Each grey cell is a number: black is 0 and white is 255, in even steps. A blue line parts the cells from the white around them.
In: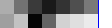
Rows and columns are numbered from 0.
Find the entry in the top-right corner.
121
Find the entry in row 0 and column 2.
58
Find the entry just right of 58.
25
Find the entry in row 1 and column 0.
159

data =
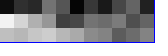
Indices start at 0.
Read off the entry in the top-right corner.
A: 33
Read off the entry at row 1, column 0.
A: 242
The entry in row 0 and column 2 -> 40
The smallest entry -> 5
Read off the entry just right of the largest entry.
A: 213
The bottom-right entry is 131
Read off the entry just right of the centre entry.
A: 115
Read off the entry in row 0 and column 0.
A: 13
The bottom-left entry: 191
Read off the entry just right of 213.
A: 176
